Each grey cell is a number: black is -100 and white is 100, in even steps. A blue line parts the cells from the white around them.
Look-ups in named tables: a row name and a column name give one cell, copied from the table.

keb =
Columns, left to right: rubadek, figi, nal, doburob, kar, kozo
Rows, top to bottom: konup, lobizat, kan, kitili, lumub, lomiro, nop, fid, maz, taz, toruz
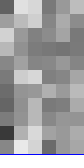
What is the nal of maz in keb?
44
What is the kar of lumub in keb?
19
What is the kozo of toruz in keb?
31
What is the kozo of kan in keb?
-5
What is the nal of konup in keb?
69
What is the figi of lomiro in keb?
61
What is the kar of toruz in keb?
19
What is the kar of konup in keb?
20
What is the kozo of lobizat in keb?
10
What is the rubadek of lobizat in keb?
24
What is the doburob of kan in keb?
10
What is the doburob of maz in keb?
7
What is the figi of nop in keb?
16
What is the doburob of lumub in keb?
7

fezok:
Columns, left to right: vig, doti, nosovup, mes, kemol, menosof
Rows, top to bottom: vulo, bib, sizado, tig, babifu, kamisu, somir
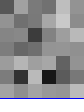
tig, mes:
16
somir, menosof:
47
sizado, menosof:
45
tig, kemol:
17
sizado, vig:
4
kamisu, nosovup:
46
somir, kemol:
17
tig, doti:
-19
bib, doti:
-12
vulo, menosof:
15
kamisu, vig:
-3
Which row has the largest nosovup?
kamisu

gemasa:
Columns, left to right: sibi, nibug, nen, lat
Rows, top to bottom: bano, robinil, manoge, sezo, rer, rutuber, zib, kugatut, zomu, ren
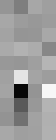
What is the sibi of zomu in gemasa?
15
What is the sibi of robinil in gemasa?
31
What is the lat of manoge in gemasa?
32
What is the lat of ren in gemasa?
39
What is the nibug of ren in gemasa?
25
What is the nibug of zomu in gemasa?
-11
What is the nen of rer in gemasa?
25
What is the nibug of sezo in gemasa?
40
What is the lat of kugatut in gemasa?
41

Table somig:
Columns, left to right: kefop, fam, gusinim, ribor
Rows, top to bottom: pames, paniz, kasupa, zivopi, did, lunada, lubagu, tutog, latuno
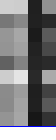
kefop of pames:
62
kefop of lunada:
61
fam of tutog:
28
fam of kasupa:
31
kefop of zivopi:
16
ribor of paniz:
-68
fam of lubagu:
23
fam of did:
3
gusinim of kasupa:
-79
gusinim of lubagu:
-76
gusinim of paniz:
-74
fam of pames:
61
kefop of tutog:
8
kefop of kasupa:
18
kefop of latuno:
16
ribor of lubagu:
-48
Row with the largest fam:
lunada

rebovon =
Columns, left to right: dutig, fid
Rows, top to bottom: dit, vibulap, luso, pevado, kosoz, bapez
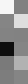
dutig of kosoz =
-4
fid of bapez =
4
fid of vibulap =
74
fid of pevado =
4
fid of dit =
1
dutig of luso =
3
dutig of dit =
93
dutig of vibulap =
4
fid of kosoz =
40
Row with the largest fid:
vibulap

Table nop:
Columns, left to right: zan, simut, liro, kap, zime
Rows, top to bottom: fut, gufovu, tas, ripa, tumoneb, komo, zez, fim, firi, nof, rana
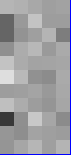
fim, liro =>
23
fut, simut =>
39
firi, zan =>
-56
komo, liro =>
14
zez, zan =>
23
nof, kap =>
25
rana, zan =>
17
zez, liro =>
29
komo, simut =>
45
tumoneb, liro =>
28
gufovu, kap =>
23
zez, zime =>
32
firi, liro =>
57
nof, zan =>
18
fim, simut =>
35
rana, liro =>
43
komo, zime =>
33
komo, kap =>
10

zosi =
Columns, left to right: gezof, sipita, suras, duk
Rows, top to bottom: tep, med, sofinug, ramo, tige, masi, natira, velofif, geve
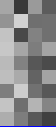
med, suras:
-13
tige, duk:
-41
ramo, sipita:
30
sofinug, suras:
2
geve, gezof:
36
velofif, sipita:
-13
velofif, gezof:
54
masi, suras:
-22
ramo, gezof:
56
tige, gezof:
46
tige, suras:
-32
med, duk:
-12
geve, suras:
-31
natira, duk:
-31
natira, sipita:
61
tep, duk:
-28
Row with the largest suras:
velofif

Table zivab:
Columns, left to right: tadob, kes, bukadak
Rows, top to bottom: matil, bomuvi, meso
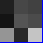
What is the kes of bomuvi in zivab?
-34
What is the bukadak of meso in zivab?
54
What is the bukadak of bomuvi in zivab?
-41
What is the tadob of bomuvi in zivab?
-84
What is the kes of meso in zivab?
-69
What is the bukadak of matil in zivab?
-49
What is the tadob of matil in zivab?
-75
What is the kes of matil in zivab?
-44
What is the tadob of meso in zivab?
17
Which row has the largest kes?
bomuvi

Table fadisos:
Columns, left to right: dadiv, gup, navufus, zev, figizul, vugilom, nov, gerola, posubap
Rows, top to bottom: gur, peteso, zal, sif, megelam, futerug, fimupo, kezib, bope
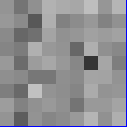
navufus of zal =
-12
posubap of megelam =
-1
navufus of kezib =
14
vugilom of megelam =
6
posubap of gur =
42
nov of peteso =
19
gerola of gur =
18
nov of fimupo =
34
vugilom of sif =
-19
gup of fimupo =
-18
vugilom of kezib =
-9
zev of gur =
40
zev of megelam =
31
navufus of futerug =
-7

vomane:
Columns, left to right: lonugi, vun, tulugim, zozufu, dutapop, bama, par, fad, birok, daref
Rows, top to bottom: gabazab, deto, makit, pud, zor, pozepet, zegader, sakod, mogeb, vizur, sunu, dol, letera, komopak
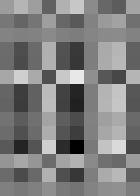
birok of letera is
44
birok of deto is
27
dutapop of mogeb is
-26
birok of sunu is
71
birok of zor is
44
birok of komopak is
13
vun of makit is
0
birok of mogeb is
33
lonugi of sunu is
-30
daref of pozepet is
42
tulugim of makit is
2
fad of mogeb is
25
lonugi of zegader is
-21
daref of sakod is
-33

